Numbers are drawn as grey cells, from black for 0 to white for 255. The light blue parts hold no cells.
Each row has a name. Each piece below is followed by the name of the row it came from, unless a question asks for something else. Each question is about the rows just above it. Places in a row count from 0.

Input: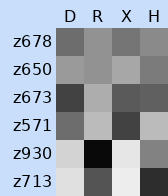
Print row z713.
[224  84 237  45]
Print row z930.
[211   9 230 130]
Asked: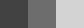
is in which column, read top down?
D

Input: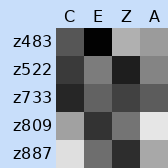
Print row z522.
[ 58 124  30 132]
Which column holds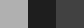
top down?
Z
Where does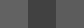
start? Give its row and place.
z733, 1
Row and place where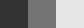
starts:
z809, 1
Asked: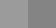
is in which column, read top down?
A

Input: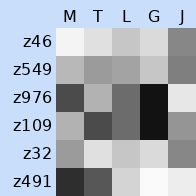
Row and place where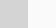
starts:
z491, 2
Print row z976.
[ 75 178 108  18 231]
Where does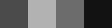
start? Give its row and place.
z976, 0
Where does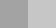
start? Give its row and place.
z549, 2

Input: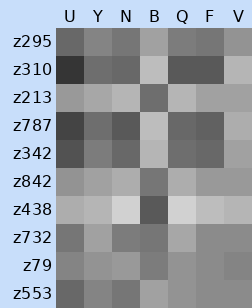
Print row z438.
[173 181 209  89 209 189 181]
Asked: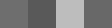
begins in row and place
z787, 1
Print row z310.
[ 53 110 104 189  89  89 181]
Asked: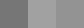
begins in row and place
z553, 2
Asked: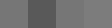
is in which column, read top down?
B
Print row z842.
[147 161 173 118 173 153 153]
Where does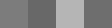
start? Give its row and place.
z342, 1

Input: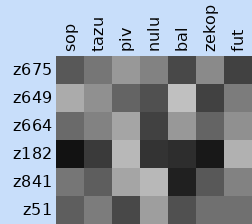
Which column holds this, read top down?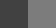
fut
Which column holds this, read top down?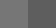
sop

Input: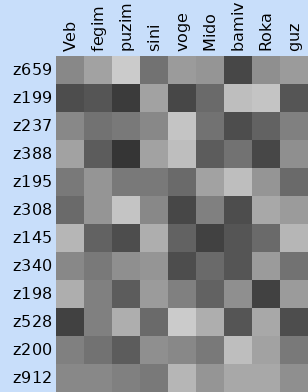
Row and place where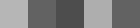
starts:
z145, 0
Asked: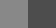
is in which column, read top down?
Veb
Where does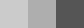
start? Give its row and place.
z528, 4
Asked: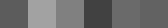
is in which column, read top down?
Mido
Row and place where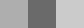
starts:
z528, 2
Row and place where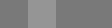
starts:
z195, 0

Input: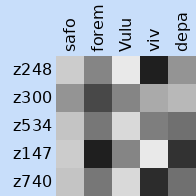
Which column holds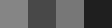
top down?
forem
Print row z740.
[196 119 217  44 112]
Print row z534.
[196 119 217 126 112]
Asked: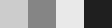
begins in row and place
z248, 0
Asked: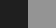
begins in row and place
z248, 3

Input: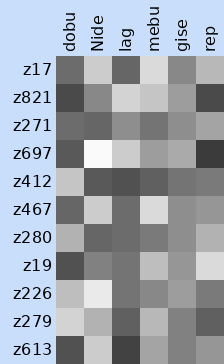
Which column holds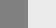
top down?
Nide
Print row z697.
[ 89 250 204 157 170  59]
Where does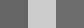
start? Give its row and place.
z467, 0
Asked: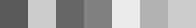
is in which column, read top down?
Nide
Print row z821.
[ 74 136 211 197 157  74]
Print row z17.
[108 204 102 218 136 184]

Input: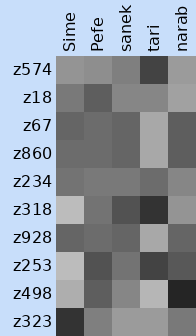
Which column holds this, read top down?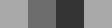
tari
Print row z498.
[174  94 134 182  37]
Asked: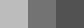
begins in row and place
z318, 0
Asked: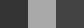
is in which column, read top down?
tari
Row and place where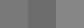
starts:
z234, 2
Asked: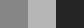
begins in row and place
z498, 2
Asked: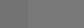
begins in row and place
z234, 0

